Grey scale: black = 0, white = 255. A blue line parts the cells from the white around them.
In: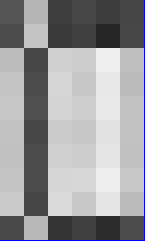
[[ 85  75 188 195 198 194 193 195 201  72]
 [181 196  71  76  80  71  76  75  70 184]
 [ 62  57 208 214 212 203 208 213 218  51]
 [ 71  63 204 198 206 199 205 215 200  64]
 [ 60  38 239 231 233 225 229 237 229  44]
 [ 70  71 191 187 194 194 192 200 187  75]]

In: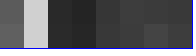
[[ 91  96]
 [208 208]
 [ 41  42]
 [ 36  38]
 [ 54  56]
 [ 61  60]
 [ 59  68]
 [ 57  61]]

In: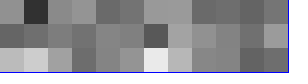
[[145 101 187]
 [ 49 111 205]
 [138 125 161]
 [148 114 109]
 [106 133 132]
 [115 128 148]
 [153  88 234]
 [154 163 183]
 [106 145 135]
 [110 131 132]
 [100 112  99]
 [117 155 110]]

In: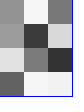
[[147 155 226  98]
 [247  59 122 246]
 [120 217  51 242]]

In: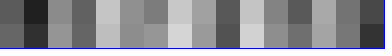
[[ 91 102]
 [ 32  48]
 [139 149]
 [ 97 101]
 [197 190]
 [144 141]
 [124 150]
 [200 213]
 [161 154]
 [ 88  82]
 [196 210]
 [131 142]
 [ 89 111]
 [169 164]
 [115 119]
 [ 72  51]]

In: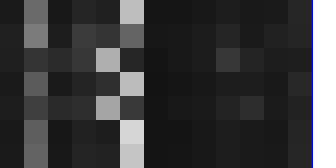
[[ 26  32  31  26  29  25  26]
 [106 123  52  91  63  94  99]
 [ 24  29  43  26  42  23  24]
 [ 37  59  55  36  46  33  36]
 [ 32  52 175  47 165  29  34]
 [190 100  38 188  57 214 197]
 [ 21  23  20  19  20  20  20]
 [ 21  24  24  21  24  20  21]
 [ 24  28  28  24  26  24  24]
 [ 29  37  55  29  35  29  29]
 [ 25  26  36  29  45  26  26]
 [ 26  33  29  25  27  24  25]
 [ 38  37  30  40  34  37  38]]
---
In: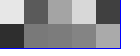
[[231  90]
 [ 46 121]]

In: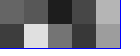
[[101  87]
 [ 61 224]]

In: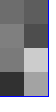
[[109  93]
 [127  77]]

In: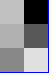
[[193   0]
 [177  88]]

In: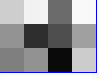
[[206 242]
 [147  46]]

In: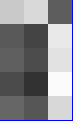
[[201 217]
 [ 89  68]]
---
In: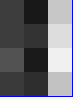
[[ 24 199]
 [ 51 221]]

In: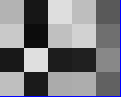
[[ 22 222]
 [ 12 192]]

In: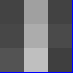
[[160  66]
 [172  74]]

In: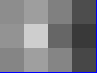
[[158 128]
 [206 102]]

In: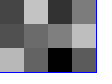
[[195  50]
 [107 127]]

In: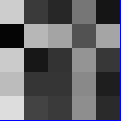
[[ 58  39]
 [183 164]]

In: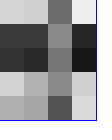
[[208 108]
 [ 58 138]]
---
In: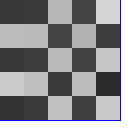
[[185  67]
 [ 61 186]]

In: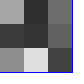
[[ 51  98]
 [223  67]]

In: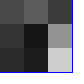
[[ 21 148]
 [ 28 206]]

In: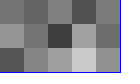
[[117  62]
 [133 159]]

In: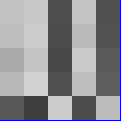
[[203  76]
 [196  72]]

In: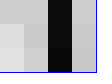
[[202  12]
 [207   9]]

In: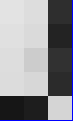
[[218  35]
 [204  49]]
